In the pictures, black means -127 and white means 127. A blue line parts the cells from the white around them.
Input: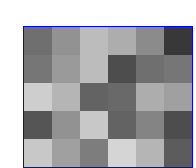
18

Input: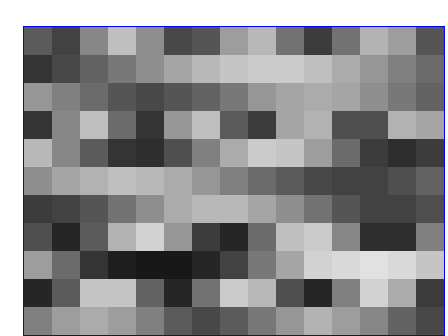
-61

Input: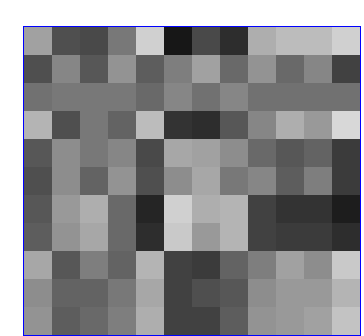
-48

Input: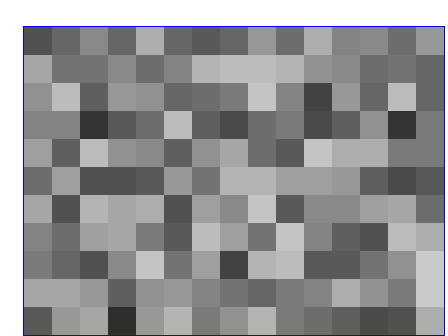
-25

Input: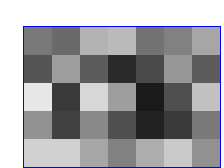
-21

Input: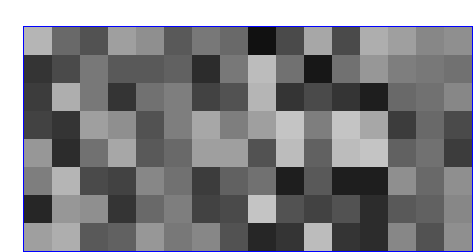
-22

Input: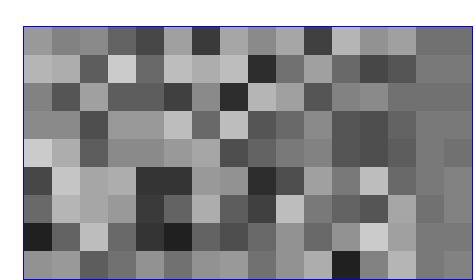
2

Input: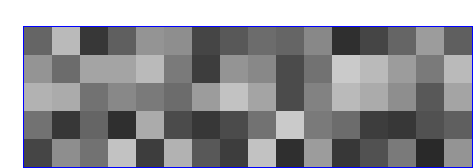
58

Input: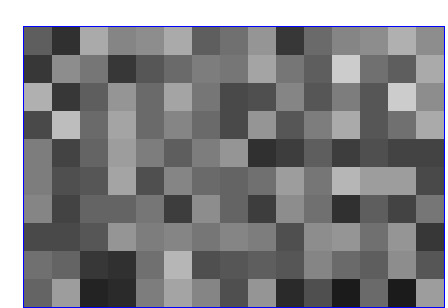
-79
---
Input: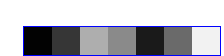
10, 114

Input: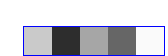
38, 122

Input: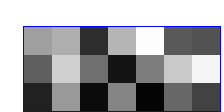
-108, 125

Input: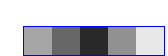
-86, 104

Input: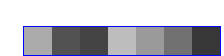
61, 61

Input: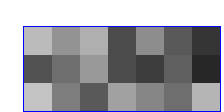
-52, 67

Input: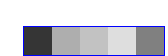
66, 94

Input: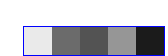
-44, 106
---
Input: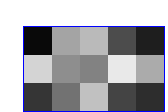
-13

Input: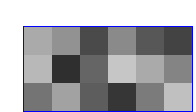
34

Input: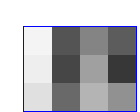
-22

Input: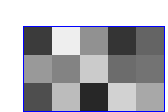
60

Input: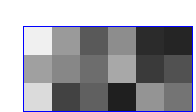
-61

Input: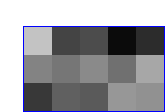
-31

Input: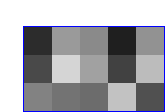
-12

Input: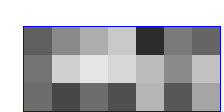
-56

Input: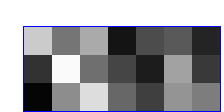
13

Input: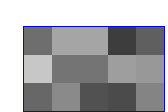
10
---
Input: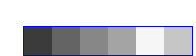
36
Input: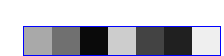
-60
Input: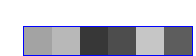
-50
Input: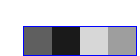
-101
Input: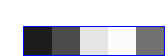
101
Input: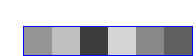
84
